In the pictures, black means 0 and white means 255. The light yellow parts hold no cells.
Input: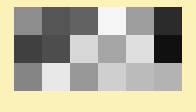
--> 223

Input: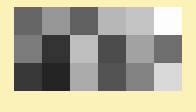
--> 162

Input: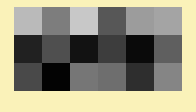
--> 10

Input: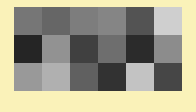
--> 43

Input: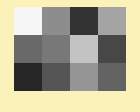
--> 195

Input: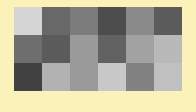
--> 162

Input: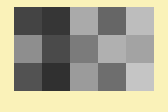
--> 176
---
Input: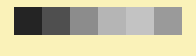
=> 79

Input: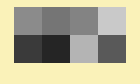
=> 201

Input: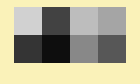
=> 165

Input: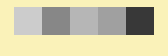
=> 204

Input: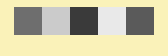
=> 110

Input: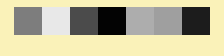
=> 75

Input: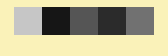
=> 198

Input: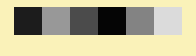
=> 152
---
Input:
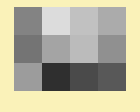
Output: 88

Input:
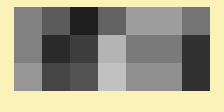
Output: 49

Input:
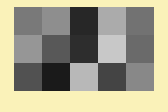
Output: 136

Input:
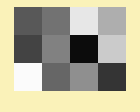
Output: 52

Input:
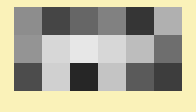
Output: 61

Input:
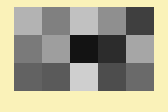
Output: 106

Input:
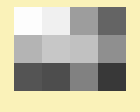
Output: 56
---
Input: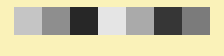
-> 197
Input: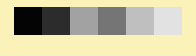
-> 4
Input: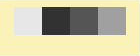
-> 231
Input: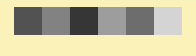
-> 82
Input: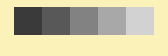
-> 58
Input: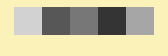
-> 210
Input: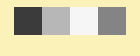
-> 59
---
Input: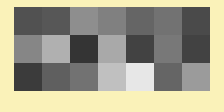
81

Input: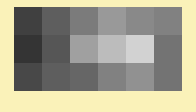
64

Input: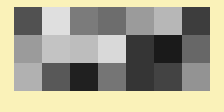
81

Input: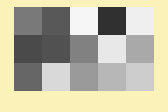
121

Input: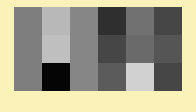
126

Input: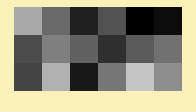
169

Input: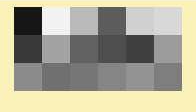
22
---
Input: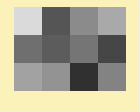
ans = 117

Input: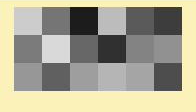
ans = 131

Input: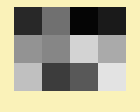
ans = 211

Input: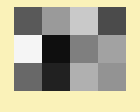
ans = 127

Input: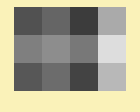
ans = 120

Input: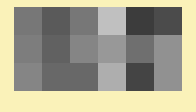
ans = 111

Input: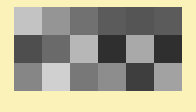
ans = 169

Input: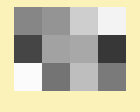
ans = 168
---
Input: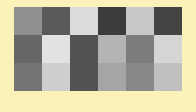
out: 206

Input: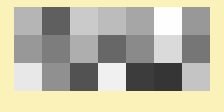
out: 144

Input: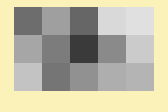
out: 117

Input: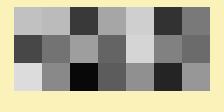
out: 137

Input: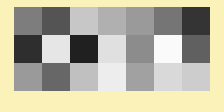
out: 103

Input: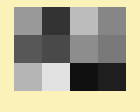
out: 226

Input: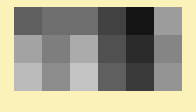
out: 140

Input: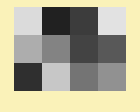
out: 199

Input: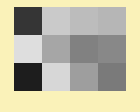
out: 215

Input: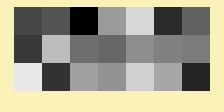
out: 50
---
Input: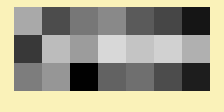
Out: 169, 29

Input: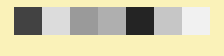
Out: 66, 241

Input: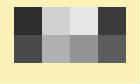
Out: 45, 93

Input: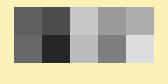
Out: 96, 221

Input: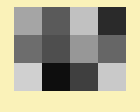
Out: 165, 201

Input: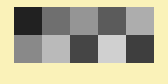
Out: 33, 62

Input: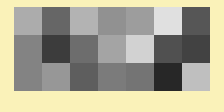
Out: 172, 191
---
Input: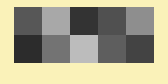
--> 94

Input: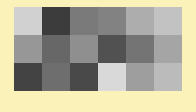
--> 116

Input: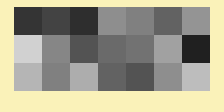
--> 161

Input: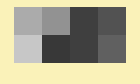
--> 63

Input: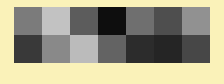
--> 37

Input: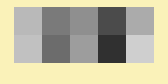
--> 48

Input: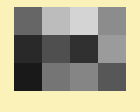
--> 48

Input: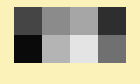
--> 228

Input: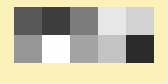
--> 195
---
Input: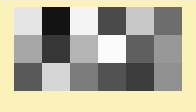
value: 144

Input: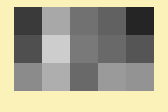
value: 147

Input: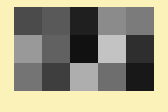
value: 24

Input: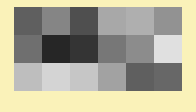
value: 103

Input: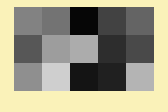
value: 180

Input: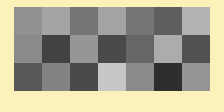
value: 150
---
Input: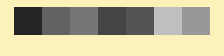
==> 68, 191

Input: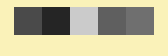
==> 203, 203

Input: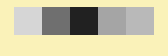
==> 33, 214

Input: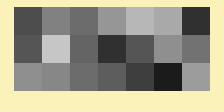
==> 48, 198

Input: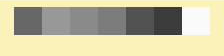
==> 124, 250

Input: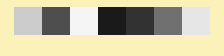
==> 26, 245

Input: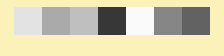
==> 55, 250

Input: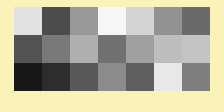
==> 113, 246

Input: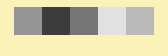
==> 118, 225

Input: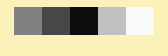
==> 13, 249
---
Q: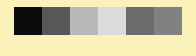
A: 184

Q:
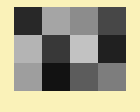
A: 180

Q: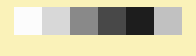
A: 216

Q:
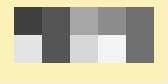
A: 229

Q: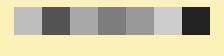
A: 190

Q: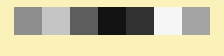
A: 197

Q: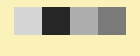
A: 174

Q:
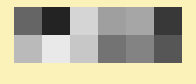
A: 213
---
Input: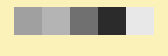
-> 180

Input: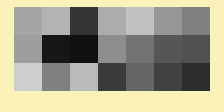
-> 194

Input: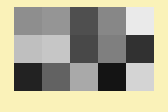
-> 212

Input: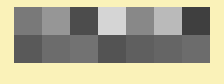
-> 186

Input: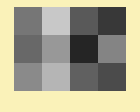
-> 181

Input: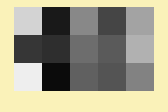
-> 211
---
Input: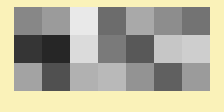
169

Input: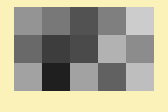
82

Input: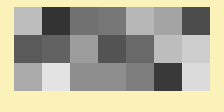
183

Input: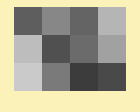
135

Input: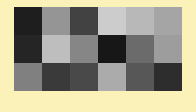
204

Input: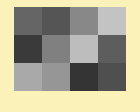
85

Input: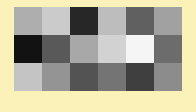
189

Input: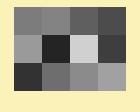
131
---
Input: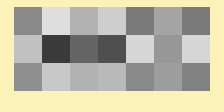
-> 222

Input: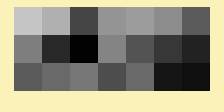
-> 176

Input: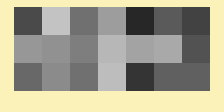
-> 195

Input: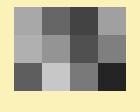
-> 102

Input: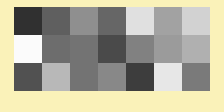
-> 95

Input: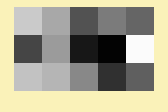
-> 168

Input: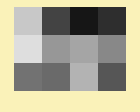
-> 67

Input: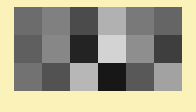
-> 128

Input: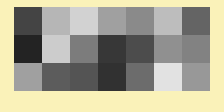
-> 182

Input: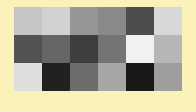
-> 210
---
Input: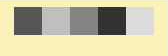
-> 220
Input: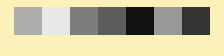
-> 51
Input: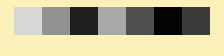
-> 58
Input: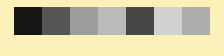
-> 172
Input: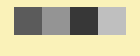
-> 191
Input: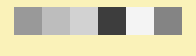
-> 132
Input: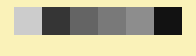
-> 18
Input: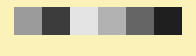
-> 31
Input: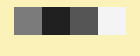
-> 244
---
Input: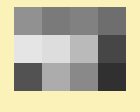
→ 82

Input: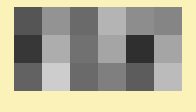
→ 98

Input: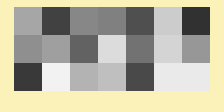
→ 57

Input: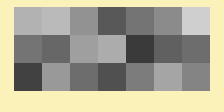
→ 65

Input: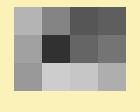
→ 153

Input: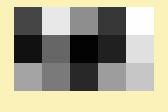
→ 164

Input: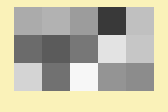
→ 212

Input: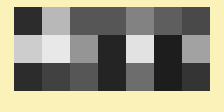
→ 44
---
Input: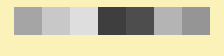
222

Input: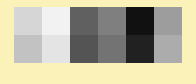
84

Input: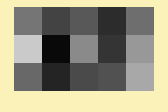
74

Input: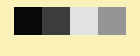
226

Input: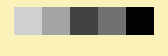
66

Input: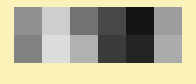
177

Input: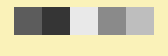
233

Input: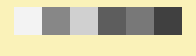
208
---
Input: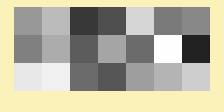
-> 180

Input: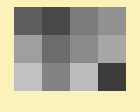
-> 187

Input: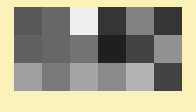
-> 180

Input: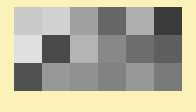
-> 152

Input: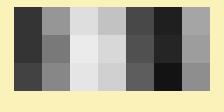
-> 19

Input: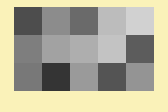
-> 84
